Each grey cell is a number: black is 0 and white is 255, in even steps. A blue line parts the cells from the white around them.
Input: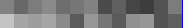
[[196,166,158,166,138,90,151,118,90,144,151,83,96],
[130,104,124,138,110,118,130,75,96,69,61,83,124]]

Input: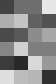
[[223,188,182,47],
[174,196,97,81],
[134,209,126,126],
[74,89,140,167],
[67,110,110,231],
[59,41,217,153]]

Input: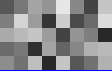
[[170,185,197,156,67,148,127,40],
[141,114,191,40,197,87,114,177],
[127,212,156,53,205,74,107,219],
[107,120,47,164,100,135,177,185],
[87,120,164,148,231,135,67,197]]

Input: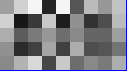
[[209,23,57,201,29,145,50,78,187],
[173,93,122,151,109,137,101,101,159],
[159,209,245,36,245,85,187,151,195],
[145,43,64,165,64,173,78,85,116],
[137,179,217,71,201,109,137,122,173]]

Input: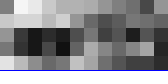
[[227,186,141,105,119,193,165,111,84,64,64,44],
[201,213,213,186,207,149,105,78,92,119,111,99],
[149,57,23,44,29,78,119,64,84,29,84,51],
[127,245,233,201,178,178,172,149,127,111,72,149],
[119,51,23,72,17,99,172,134,105,134,165,37]]

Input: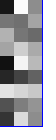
[[226,213,200],
[178,118,106],
[164,206,170],
[118,112,164],
[82,126,148],
[52,219,141],
[38,67,98],
[23,252,141],
[17,244,185]]

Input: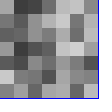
[[201,124,118,82,166,137,130],
[166,61,68,110,187,195,137],
[152,61,82,96,195,208,159],
[130,159,102,166,172,102,187],
[118,90,145,179,201,118,179],
[96,102,145,124,172,110,187],
[90,75,137,110,152,124,82]]

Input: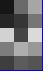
[[210,69,218],
[124,174,152],
[62,92,84],
[38,54,118],
[22,106,166]]
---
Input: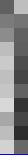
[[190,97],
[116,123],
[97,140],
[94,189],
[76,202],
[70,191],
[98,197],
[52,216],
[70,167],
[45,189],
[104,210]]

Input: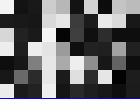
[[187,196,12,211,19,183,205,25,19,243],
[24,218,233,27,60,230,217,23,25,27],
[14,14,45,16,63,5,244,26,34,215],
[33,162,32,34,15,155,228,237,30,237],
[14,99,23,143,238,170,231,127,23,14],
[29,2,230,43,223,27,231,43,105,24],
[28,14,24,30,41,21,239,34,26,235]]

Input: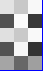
[[248,200,227],
[56,251,81],
[249,201,224],
[51,246,82],
[159,103,165]]

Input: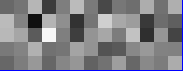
[[175,113,173,110,119,72,122,187,126,60,182,116,104],
[95,109,57,157,168,207,117,50,143,180,16,131,187],
[68,150,47,194,124,167,148,62,127,246,91,166,184],
[129,130,153,136,89,83,147,164,117,113,177,131,121],
[172,124,137,103,158,114,98,150,134,102,152,125,103]]

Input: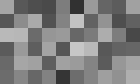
[[161,92,101,154,49,125,74,78,88,165],
[97,78,147,98,194,131,82,170,140,86],
[72,125,173,123,103,154,150,107,183,185],
[102,99,88,185,199,86,164,94,154,91],
[165,151,91,132,155,161,94,161,166,105],
[175,145,159,132,109,53,130,103,134,108]]

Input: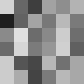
[[179,142,162,62,103,211],
[122,185,120,164,98,30],
[110,205,137,108,224,138],
[96,208,150,123,214,106],
[167,113,183,71,85,204],
[168,184,123,68,171,204]]
